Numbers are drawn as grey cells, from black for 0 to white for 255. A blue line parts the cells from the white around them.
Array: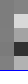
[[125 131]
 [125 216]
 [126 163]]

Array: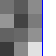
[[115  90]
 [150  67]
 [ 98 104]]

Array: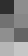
[[ 46 141]
 [113 135]
 [143 100]]

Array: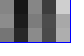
[[133  22]
 [140  28]
 [117  40]]

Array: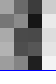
[[165 106]
 [118 139]
 [170  74]]

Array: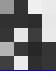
[[152  50]
 [ 49  49]
 [ 53 231]]

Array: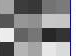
[[165  60]
 [ 85 150]
 [236  99]]

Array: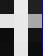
[[ 23 235]
 [228 233]
 [ 12 233]]

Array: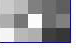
[[202 185]
 [173 118]
 [244 184]]
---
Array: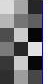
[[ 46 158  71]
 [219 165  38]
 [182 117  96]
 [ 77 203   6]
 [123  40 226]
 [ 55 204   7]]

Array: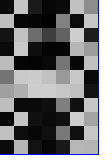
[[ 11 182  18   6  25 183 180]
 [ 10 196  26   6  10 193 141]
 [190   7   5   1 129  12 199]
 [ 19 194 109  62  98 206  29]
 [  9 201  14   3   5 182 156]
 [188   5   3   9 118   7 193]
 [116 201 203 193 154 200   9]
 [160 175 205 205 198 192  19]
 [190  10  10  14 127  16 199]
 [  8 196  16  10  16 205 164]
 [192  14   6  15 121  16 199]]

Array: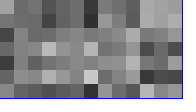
[[135  99  92  80  91 100  51 149 108  87 182 135 151]
 [162 107 114  83 100 110  57 123 111  94 169 162 157]
 [116 109 107  68  98 109  48 152 125  91 171 160 173]
 [ 70 131 106 109 126 134 120 128 138 171 121 129 150]
 [104 129 135 185 147 137 180 114 123 148  75 105  77]
 [ 61 128  97 115 125 137 129 142 144 179 119 108 156]
 [100 141 135 176 151 131 200 109 131 155  57  76  72]]

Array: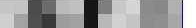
[[207 163  79  56 157 161  22 184 209 196 141 143 167]
 [197 195  76 108 186 192  21 126 200 213 139 135 176]]

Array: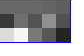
[[219 247 121  87  37]
 [103 103 104 100  95]
 [ 57 111  83 144  81]]

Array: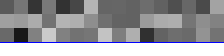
[[105  24 129 202 129 114 118 195 126 175  48  99 110 106 147 115]
 [ 90 118  52 121  50  71 180 101 102  98 109  97  79 103  74 163]
 [160 155 172 114 180 175 142 112  99  98 155 171 174 117 142 130]]
